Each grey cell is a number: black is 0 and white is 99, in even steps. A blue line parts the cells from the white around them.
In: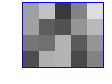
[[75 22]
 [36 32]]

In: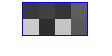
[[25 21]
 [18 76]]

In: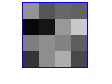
[[33 40]
 [ 8 59]]

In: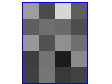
[[29 83]
 [43 41]]

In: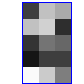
[[75 66]
 [81 18]]

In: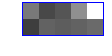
[[28 33]
 [38 36]]

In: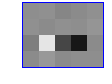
[[56 52]
 [54 56]]

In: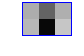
[[39 68]
 [ 3 77]]
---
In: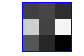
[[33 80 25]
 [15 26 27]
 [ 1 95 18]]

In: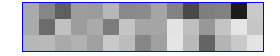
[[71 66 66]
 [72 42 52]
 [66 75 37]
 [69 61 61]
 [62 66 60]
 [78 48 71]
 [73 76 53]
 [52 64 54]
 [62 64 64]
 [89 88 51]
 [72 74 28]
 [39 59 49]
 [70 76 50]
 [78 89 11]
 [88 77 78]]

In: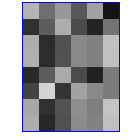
[[67 65 26 16 68 67 19 70]
 [15 19 82 36 17 17 36 43]
 [31 32 20 66 32 31 67 59]
 [54 55 63 29 53 53 29 34]
 [51 49 53 13 50 50 14 63]
 [74 76 48 48 74 75 45  8]]

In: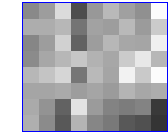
[[68 66 64 71 54 52 67 53]
 [54 57 64 76 65 61 67 61]
 [34 38 66 83 71 81 71 85]
 [70 88 61 46 77 38 45 30]
 [52 60 64 72 69 61 63 59]
 [47 51 60 64 65 71 61 72]
 [34 48 70 94 79 65 72 62]
 [31 51 65 78 90 64 60 56]
 [20 22 67 98 71 93 79 98]]

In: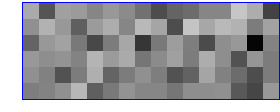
[[49 56 59 39 56 66]
 [51 50 55 59 69 33]
 [56 32 57 63 59 62]
 [71 48 51 47 37 60]
 [37 68 70 28 60 52]
 [47 39 60 48 67 59]
 [57 48 66 65 52 54]
 [52 56 46 21 72 44]
 [52 49 54 47 64 30]
 [46 32 62 61 30 39]
 [55 38 48 49 76 42]
 [55 64 67 29 65 52]
 [56 50 55 55 72 52]
 [34 42 32 59 69 77]
 [27 30 58  2 48 67]
 [59 48 48 51 63 26]]

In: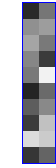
[[21 85 23 36 14 47 52 64 56 16]
 [39 79 75 53 41 94 23 47 61 46]]

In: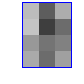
[[66 59 76 73]
 [42 45 24 36]
 [62 50 42 67]]
